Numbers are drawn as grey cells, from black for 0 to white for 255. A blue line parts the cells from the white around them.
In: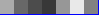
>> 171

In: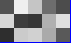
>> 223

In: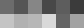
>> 196

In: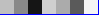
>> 207

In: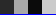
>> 168

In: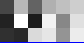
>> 242

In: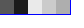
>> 203
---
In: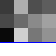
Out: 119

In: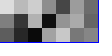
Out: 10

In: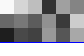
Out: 65

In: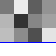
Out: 79

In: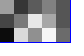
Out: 144

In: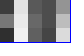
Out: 96

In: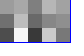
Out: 57

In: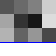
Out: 150
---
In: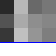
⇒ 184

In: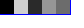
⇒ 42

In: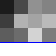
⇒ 73

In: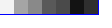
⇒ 74

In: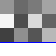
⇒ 106

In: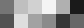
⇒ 244

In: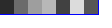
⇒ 65

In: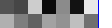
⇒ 139

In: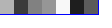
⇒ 248
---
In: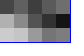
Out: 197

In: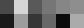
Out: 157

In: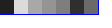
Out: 219

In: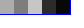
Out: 125

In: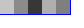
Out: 139

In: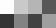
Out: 131

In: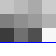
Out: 112

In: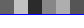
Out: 194
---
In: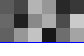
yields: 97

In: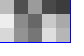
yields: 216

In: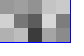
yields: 177

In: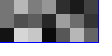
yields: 19

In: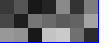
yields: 152

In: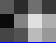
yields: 69
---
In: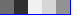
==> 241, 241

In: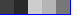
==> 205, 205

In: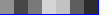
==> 213, 213

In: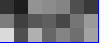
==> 95, 218

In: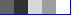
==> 215, 253

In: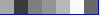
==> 148, 249

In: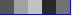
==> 194, 194
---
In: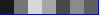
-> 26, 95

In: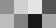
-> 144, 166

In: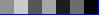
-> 145, 5

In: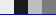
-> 237, 125

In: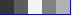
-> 53, 177

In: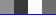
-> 145, 110

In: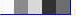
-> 249, 109

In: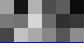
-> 162, 141

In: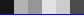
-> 23, 76
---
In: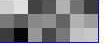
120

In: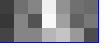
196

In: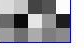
171

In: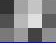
155

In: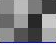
82

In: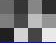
211

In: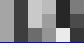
149

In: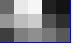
143

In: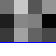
162

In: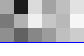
156
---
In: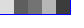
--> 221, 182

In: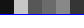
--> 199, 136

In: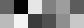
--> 243, 230

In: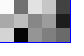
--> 251, 226

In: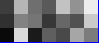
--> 237, 217

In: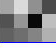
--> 218, 191

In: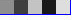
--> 222, 195
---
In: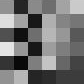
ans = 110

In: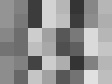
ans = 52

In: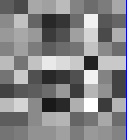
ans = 108

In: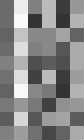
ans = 187

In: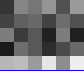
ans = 149

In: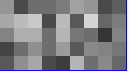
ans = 149
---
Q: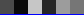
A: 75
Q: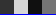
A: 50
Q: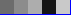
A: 108
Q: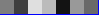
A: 126
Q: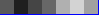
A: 89
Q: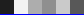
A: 30
